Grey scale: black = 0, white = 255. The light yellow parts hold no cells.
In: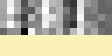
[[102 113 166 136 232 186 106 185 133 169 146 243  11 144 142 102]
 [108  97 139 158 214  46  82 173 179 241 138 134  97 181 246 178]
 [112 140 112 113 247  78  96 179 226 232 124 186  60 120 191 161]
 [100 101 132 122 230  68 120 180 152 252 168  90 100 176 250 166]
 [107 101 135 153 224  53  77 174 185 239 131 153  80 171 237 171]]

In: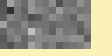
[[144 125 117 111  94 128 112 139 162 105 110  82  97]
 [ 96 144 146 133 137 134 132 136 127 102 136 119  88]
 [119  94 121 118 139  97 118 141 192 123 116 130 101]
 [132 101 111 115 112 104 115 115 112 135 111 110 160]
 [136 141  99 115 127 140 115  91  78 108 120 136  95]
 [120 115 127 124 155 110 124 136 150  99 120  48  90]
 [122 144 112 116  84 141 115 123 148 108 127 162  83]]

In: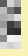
[[220 208 219]
 [239 242 138]
 [ 44  52 189]
 [ 94  63 152]
 [220 186 172]
 [ 80 118 189]
 [172 211  91]]

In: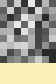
[[ 41 139 201 149 104 142 126  68]
 [ 41  40 114  75 187 118  75 184]
 [ 79 144  70 173 212 208 187 201]
 [201  93  67 177 124 112 207 123]
 [176  83  68 157 225  54 181 175]
 [ 97 155  52 232 100 233 161  77]
 [142  42 159 182 227  89  48 125]
 [165 131 217  53 136  68 210  96]
 [ 91 182  60 233  51 204  84 177]]

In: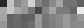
[[139 136 153 136 127 116 152 109  98 106 101 150]
 [151 132 154 137 130 118 155  97  94 108  98 163]
 [235 102 123 125 164 130  71 118 153 167 199 168]
 [ 97 114 114 164 137 110 132 209 156 135 194  39]]

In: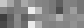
[[132 146 133 136 130 133 177 234 109 135 101  74]
 [147 141 139 178 145 138 135 121  96 139  96  62]
 [117 158 130  78 120 132 188 237 128 127 116 131]
 [117 128 130  96 120 130 133 148 168 127 165 199]]
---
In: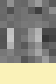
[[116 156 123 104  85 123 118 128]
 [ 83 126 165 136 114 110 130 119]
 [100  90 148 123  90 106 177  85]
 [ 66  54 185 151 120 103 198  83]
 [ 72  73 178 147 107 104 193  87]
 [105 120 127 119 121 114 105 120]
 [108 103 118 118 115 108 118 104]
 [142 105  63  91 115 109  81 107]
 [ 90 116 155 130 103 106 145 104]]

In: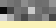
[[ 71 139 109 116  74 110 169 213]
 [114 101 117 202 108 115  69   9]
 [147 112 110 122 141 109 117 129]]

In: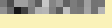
[[180 114 163 120 123 190  92 128 181 177 126  64  21 104 144]
 [117 115 159 110 124  97 152 133 199  93 131 159 160  77 119]]

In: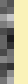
[[174 117]
 [138  78]
 [ 51  69]
 [118 134]
 [112  73]
 [ 51 100]
 [ 28 100]
 [ 59  76]
 [144 124]
 [198 161]
 [105  89]
 [ 83 111]]

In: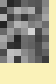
[[ 59  93 120 155  57 184 123]
 [ 97  78 119 138 183 190  76]
 [125  77  97 106  44  51 151]
 [ 91  63 100 108  37 130 169]
 [139  74 211 152 119 158 105]
 [109 139 127 167 179 124  35]
 [164 110  99  56 109  60 179]
 [147  78 173 154 176 119  57]
 [130  84  88 101  55  39 146]]

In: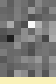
[[140  85 132  83 139 155  83 108]
 [130 104 126 117 108 104  95 109]
 [151 111 152 131 140 116 106  89]
 [108 117 114  79 100 107 105 123]
 [112 117 108  86 104 144 107 106]
 [170  71 119 152 142 124  30  73]
 [161 133 153 105 141  98  98  85]
 [157 126 176 249  78 101 171 125]
 [106 104  92  80 113 126 104 109]
 [136  95 119 152 105 124 100 103]
 [110 113 135  92 111 120  94 122]]
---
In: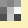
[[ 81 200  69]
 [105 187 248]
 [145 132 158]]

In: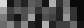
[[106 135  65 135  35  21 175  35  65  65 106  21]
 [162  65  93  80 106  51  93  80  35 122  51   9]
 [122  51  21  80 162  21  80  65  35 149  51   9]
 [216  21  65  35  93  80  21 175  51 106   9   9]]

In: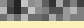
[[111 153 111 184 111 111  95 168 111 153 127 127]
 [141  81  36 197 141 153  95  52 168  81 127  65]
 [184  65  36  95 197 141 127  81  81 153 184 127]]

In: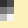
[[191 245]
 [118 144]
 [ 48  77]]

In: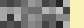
[[166 152 166 124 110 110 181 152 193  69]
 [ 69  85  69 110 137 124  69  97  38 181]
 [ 85  69  85 110 152 137  69  85  38 181]
 [166  54 181 110 152 137  97  97 137 137]]

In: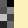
[[ 80 137]
 [ 36 108]
 [193  64]
 [ 93   6]]

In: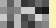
[[144 120 132 203 203  38  23]
 [203 108 187  67 108 215 158]
 [172  96 172  53  67 108  83]
 [144  67 187  83  53 120 132]]

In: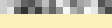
[[205 231 100  48 125  61 151 100 151 247 178 151 247 231 139  73]
 [205 191 165 100  85 139 191 113 231 191 113 165 178 218  85 125]]

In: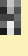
[[109 237  94]
 [ 24 222  51]
 [ 94 197 134]
 [ 37 170  81]
 [ 66  66 109]]
